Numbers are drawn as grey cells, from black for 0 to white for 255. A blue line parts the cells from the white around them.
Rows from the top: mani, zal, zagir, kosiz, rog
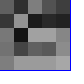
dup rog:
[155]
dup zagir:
[161]
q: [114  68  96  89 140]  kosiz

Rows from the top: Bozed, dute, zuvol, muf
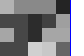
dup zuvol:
[166]
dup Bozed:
[137]

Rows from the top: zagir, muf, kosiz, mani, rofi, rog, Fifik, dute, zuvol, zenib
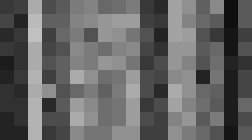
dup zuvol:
[76]
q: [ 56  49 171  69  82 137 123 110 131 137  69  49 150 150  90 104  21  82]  mani
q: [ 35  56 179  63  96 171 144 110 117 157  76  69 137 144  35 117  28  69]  rog
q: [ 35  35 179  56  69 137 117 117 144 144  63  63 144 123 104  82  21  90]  zenib

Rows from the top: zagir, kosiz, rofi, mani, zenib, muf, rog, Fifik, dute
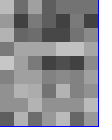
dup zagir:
[115]
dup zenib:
[65]
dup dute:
[153]
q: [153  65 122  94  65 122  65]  kosiz
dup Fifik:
[145]
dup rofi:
[71]

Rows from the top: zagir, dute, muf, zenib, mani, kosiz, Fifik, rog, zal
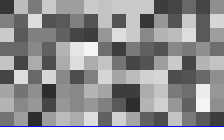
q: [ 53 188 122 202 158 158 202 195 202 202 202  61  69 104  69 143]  zagir
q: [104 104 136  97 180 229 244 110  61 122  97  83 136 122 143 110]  zenib
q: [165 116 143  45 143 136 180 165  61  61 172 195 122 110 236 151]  Fifik
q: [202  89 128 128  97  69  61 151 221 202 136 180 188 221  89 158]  muf

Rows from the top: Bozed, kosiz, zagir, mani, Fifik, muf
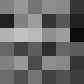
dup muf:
[81]
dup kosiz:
[32]

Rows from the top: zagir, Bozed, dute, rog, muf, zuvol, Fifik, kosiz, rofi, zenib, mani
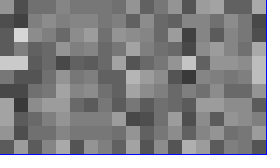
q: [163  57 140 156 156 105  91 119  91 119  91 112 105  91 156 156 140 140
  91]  kosiz
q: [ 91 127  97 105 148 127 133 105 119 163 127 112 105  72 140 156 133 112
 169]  rog
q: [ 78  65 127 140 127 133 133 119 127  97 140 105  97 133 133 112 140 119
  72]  Bozed
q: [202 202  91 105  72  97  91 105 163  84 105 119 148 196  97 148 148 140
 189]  muf
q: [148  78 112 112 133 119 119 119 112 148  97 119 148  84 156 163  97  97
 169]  zagir
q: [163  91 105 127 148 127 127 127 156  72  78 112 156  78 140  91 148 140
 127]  rofi

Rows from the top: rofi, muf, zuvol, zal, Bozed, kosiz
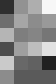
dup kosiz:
[90]
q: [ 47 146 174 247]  rofi

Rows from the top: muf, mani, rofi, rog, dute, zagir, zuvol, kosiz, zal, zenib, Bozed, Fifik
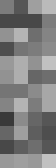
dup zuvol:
[117]
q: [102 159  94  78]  zenib
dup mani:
[72]

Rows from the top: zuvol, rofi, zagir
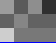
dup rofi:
[98]
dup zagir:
[120]
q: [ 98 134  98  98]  rofi

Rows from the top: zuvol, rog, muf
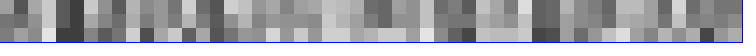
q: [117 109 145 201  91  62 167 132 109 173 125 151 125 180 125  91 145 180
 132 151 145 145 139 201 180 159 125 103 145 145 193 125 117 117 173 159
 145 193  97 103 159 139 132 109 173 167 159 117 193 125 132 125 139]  rog
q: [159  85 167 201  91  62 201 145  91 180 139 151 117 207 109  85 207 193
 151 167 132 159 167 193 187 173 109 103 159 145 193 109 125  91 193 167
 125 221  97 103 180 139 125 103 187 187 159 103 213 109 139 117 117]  zuvol

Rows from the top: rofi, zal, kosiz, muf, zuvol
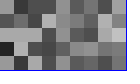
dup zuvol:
[78]
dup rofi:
[78]
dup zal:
[177]
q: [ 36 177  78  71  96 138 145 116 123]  muf

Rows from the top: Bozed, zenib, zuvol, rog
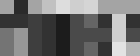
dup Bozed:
[164]
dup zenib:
[50]
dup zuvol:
[74]
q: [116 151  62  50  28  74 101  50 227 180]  rog
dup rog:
[50]
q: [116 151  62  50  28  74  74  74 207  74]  zuvol

